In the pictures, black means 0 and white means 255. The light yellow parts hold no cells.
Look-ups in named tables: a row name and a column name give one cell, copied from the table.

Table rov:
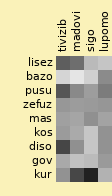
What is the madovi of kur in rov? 71
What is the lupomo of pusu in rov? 124
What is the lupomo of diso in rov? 146
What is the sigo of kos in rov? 198
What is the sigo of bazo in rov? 208
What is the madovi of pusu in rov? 137
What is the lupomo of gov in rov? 154
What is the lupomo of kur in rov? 178
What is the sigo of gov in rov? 187
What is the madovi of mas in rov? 165
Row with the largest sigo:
bazo

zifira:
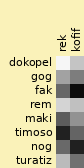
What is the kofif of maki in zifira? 146
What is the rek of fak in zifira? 103
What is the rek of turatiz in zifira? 187
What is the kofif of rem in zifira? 192
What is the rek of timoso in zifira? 33
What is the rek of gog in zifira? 162
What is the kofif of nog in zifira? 32
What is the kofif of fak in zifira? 12
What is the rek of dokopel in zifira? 246
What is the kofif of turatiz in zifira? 112
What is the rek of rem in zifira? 212

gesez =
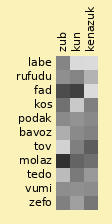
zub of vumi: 141
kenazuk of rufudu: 179
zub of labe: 133
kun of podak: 147
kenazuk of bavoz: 130
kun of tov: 127
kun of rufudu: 132
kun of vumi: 144
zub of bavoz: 174
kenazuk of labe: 219
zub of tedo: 187
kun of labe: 218
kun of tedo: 122
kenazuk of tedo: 153
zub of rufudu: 143

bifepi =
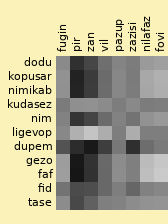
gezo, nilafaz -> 187
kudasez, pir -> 143
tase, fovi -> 148
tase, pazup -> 130
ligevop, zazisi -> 173
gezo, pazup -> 140
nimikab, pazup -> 135
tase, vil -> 127
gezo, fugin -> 157
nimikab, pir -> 36

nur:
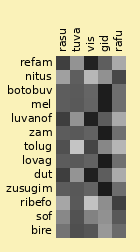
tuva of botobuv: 90
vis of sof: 130
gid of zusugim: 27
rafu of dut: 171
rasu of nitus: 160
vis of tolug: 69
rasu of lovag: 92
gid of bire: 152
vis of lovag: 98
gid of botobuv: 29
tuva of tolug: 196
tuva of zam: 89
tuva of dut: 148
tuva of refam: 147
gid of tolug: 135

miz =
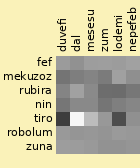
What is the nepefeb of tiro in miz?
144
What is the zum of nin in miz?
117
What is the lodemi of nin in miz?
127
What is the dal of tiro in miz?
246
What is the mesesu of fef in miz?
157
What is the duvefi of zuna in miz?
157
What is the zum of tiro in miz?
152
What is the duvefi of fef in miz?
155
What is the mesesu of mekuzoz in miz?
132
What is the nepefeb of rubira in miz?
119
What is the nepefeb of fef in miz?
161
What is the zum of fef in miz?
158

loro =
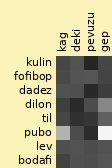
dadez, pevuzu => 40
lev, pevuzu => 76
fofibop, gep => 68
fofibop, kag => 73
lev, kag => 79
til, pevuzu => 54
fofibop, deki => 84
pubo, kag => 178
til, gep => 96
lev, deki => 82
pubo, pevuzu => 44
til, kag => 70
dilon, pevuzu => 76
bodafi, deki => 81
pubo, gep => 245
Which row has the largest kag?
pubo

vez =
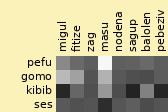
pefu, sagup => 97
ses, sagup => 94
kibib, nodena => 77
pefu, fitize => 105
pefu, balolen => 105
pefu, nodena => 95
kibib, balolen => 129
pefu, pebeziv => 93
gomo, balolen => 76
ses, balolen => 76
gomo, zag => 84
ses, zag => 84

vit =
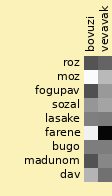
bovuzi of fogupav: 80
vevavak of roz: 100
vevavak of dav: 113
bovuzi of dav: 180
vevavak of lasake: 124
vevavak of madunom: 135
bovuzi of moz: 251
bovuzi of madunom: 82
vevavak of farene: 6
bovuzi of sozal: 150
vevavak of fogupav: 153
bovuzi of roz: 84
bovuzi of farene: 241
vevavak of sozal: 164
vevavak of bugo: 125
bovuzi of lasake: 127
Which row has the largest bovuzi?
moz

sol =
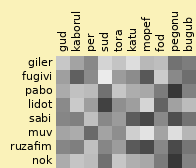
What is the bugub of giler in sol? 125
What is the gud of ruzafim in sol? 134
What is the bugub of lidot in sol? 188
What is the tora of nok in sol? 198
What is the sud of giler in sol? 212
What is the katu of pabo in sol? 173
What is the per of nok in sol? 188
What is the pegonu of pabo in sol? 55
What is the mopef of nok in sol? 168
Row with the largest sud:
fugivi

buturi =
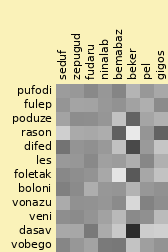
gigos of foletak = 194
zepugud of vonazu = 145
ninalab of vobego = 122
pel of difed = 154
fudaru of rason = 168
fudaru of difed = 144
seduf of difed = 115
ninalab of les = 160
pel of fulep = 175
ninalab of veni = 162
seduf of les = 153
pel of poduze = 165
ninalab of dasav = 171
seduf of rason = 207
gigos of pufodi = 168
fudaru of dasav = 121
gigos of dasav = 208
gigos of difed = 197
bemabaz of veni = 185
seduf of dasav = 168
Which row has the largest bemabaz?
foletak

